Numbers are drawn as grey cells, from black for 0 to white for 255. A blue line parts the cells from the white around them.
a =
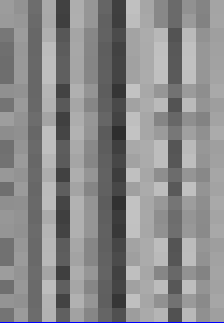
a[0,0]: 156
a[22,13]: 185
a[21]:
[148, 145, 106, 179, 67, 177, 149, 95, 54, 192, 166, 145, 114, 154, 138, 166]
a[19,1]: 148
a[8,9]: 191
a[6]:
[144, 146, 103, 181, 67, 176, 148, 93, 53, 194, 168, 150, 114, 155, 142, 169]
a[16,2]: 107
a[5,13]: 192
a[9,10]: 167
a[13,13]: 192
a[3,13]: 192
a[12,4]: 65
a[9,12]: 119
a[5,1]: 154
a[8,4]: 64
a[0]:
[156, 146, 109, 169, 65, 174, 150, 101, 63, 192, 166, 136, 106, 145, 132, 164]
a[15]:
[151, 147, 104, 170, 63, 176, 149, 95, 60, 194, 168, 142, 109, 149, 139, 164]
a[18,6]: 134
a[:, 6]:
[150, 150, 135, 134, 133, 134, 148, 134, 150, 148, 137, 134, 149, 133, 148, 149, 149, 134, 134, 150, 134, 149, 134]
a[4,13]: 193
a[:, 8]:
[63, 62, 75, 66, 68, 68, 53, 73, 67, 46, 63, 71, 61, 71, 49, 60, 56, 70, 75, 65, 69, 54, 80]
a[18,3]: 184
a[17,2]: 105
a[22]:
[116, 155, 108, 178, 96, 162, 134, 101, 80, 157, 170, 181, 81, 185, 144, 159]
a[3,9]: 163
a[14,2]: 105
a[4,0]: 109
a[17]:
[113, 151, 105, 183, 92, 167, 134, 96, 70, 163, 171, 189, 84, 188, 150, 158]
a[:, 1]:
[146, 151, 156, 152, 153, 154, 146, 154, 147, 144, 148, 155, 147, 155, 144, 147, 145, 151, 155, 148, 152, 145, 155]
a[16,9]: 193
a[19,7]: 100
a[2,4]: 87
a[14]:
[143, 144, 105, 188, 69, 178, 148, 93, 49, 194, 167, 152, 117, 157, 142, 169]
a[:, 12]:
[106, 106, 83, 88, 89, 90, 114, 83, 103, 119, 85, 87, 108, 89, 117, 109, 111, 84, 86, 104, 87, 114, 81]
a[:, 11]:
[136, 136, 184, 192, 193, 192, 150, 186, 133, 155, 189, 189, 142, 190, 152, 142, 145, 189, 186, 134, 188, 145, 181]
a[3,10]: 171
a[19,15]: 164
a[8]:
[158, 147, 109, 164, 64, 173, 150, 102, 67, 191, 167, 133, 103, 143, 131, 163]

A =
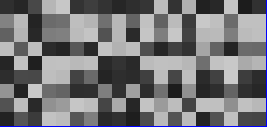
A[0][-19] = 47
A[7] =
[82, 189, 41, 145, 155, 198, 190, 69, 170, 38, 195, 155, 189, 68, 193, 192, 143, 193, 184]
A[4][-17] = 31
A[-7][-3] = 126
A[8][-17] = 59
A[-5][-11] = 51
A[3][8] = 178
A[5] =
[45, 73, 72, 190, 185, 67, 106, 36, 46, 43, 64, 188, 70, 190, 43, 65, 202, 61, 44]
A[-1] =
[34, 85, 59, 194, 188, 86, 126, 41, 48, 30, 77, 186, 84, 187, 35, 82, 192, 71, 69]
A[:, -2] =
[28, 192, 187, 107, 170, 61, 47, 193, 71]
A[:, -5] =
[33, 200, 184, 165, 111, 43, 37, 193, 35]
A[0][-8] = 188
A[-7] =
[97, 180, 40, 125, 128, 187, 196, 82, 183, 42, 197, 126, 199, 67, 184, 186, 126, 187, 191]
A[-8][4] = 111
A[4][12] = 191
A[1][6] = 180
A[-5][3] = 192
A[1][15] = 191
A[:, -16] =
[182, 107, 125, 43, 192, 190, 108, 145, 194]
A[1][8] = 183
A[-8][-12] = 112
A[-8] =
[130, 185, 36, 107, 111, 190, 180, 112, 183, 100, 193, 98, 187, 60, 200, 191, 107, 192, 192]
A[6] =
[148, 35, 202, 108, 100, 46, 47, 127, 48, 160, 45, 113, 28, 145, 37, 46, 100, 47, 39]

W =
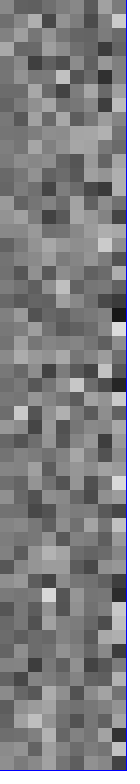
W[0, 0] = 137
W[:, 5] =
[136, 125, 101, 111, 140, 83, 125, 119, 93, 165, 166, 85, 88, 107, 163, 166, 136, 142, 133, 128, 98, 136, 115, 97, 133, 118, 90, 199, 92, 123, 118, 133, 167, 150, 149, 103, 124, 112, 130, 109, 92, 118, 150, 145, 124, 120, 129, 145, 132, 82, 113, 82, 130, 108, 94]
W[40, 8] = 151
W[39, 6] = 100
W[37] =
[132, 137, 120, 95, 142, 112, 164, 117, 193]
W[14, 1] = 99
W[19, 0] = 113
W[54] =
[143, 123, 137, 162, 117, 94, 145, 135, 67]
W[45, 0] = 108
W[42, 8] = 44
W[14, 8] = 112
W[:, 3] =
[111, 72, 148, 159, 96, 123, 106, 166, 105, 142, 128, 142, 98, 69, 131, 66, 112, 168, 157, 89, 143, 98, 103, 114, 133, 146, 66, 117, 132, 145, 153, 148, 113, 92, 114, 143, 83, 95, 146, 179, 156, 68, 216, 147, 162, 104, 114, 121, 125, 173, 164, 147, 179, 159, 162]
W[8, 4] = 168
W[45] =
[108, 94, 108, 104, 131, 120, 89, 169, 175]
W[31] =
[103, 84, 110, 148, 86, 133, 151, 62, 152]
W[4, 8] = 127
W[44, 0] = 105
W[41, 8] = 62
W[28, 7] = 147
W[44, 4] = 129
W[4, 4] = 78
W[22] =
[128, 154, 82, 103, 96, 115, 121, 130, 23]
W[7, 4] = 112
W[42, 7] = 119
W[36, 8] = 70
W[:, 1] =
[97, 136, 159, 103, 138, 147, 108, 123, 88, 116, 117, 141, 119, 125, 99, 161, 136, 121, 132, 86, 114, 89, 154, 126, 158, 172, 104, 122, 117, 201, 140, 84, 131, 131, 100, 104, 113, 137, 116, 92, 134, 152, 118, 120, 120, 94, 143, 132, 71, 103, 143, 161, 112, 147, 123]
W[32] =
[115, 131, 124, 113, 130, 167, 127, 82, 139]
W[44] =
[105, 120, 81, 162, 129, 124, 104, 76, 190]
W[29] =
[109, 201, 84, 145, 176, 123, 91, 142, 97]
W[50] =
[93, 143, 155, 164, 119, 113, 119, 129, 147]
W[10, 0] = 127
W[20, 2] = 95

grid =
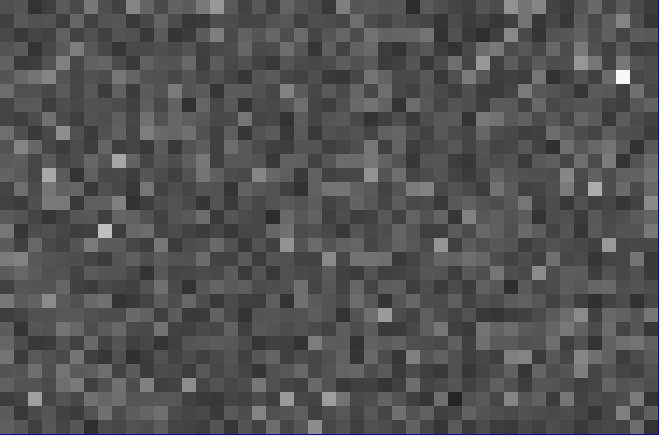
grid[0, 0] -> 80
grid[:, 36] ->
[146, 65, 136, 76, 93, 65, 68, 89, 88, 72, 72, 82, 85, 92, 88, 84, 80, 84, 66, 78, 46, 92, 61, 108, 91, 128, 97, 81, 132, 73, 59]
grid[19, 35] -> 117
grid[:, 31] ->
[79, 52, 50, 61, 77, 56, 73, 69, 88, 87, 75, 86, 84, 73, 57, 100, 63, 149, 102, 83, 60, 75, 77, 117, 74, 97, 56, 74, 110, 64, 55]
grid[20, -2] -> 83
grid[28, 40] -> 117
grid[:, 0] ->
[80, 65, 73, 83, 98, 85, 108, 68, 68, 110, 83, 91, 99, 68, 66, 89, 117, 91, 122, 92, 66, 119, 62, 92, 101, 115, 83, 96, 61, 91, 95]
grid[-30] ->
[65, 88, 81, 83, 63, 102, 66, 84, 86, 57, 72, 100, 77, 56, 58, 79, 76, 68, 69, 82, 87, 64, 79, 77, 71, 110, 77, 68, 81, 73, 69, 52, 75, 60, 67, 55, 65, 115, 55, 71, 55, 92, 73, 95, 131, 78, 54]
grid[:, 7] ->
[79, 84, 65, 72, 100, 77, 60, 80, 79, 81, 100, 85, 72, 80, 95, 63, 190, 90, 60, 85, 73, 112, 77, 92, 67, 55, 110, 81, 101, 113, 75]
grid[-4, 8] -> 113
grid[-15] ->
[117, 54, 77, 80, 70, 62, 64, 190, 61, 103, 108, 69, 76, 66, 59, 70, 56, 70, 70, 102, 113, 75, 80, 72, 57, 85, 72, 78, 100, 86, 63, 63, 91, 75, 103, 95, 80, 106, 93, 67, 84, 54, 89, 76, 84, 84, 120]
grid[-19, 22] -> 97
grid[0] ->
[80, 85, 51, 63, 89, 73, 120, 79, 65, 132, 100, 74, 98, 92, 121, 151, 89, 66, 88, 63, 100, 83, 75, 56, 127, 86, 90, 85, 86, 44, 89, 79, 68, 63, 85, 75, 146, 116, 133, 67, 59, 85, 105, 69, 92, 73, 59]
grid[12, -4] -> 78
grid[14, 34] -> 84
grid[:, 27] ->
[85, 68, 99, 61, 60, 99, 110, 99, 65, 96, 64, 98, 85, 67, 69, 88, 78, 81, 112, 64, 93, 52, 155, 58, 92, 76, 89, 53, 99, 69, 77]
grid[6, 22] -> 70
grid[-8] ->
[92, 53, 85, 82, 116, 103, 77, 92, 103, 75, 74, 114, 66, 64, 74, 71, 97, 63, 87, 84, 76, 82, 75, 67, 93, 77, 92, 58, 59, 71, 94, 117, 64, 58, 115, 99, 108, 91, 86, 100, 120, 98, 75, 108, 68, 86, 54]
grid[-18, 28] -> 85
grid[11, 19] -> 57
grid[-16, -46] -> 84
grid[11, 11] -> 86
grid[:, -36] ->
[74, 100, 91, 79, 85, 81, 83, 72, 83, 105, 91, 86, 75, 67, 78, 65, 69, 118, 92, 87, 111, 93, 64, 114, 53, 82, 76, 63, 87, 111, 93]
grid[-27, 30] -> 58
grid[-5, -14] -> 55
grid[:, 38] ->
[133, 55, 53, 71, 92, 117, 87, 105, 75, 64, 66, 88, 79, 69, 64, 52, 93, 73, 65, 140, 71, 87, 75, 86, 83, 59, 100, 86, 98, 76, 65]
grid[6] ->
[108, 80, 81, 72, 90, 70, 87, 60, 96, 60, 92, 83, 122, 85, 91, 54, 92, 92, 81, 71, 130, 91, 70, 89, 74, 102, 72, 110, 72, 65, 85, 73, 63, 79, 60, 60, 68, 123, 87, 83, 75, 54, 90, 88, 64, 113, 72]
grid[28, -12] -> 70
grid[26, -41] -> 94
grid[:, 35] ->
[75, 55, 64, 120, 63, 61, 60, 90, 114, 77, 68, 75, 99, 114, 78, 94, 95, 88, 78, 117, 87, 75, 54, 99, 89, 62, 77, 95, 70, 79, 61]
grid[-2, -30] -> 78
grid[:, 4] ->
[89, 63, 96, 90, 128, 84, 90, 78, 74, 142, 60, 68, 90, 98, 121, 66, 70, 67, 80, 82, 101, 89, 87, 116, 84, 73, 115, 110, 84, 66, 69]
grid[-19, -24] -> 65
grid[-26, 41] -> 84
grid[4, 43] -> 66
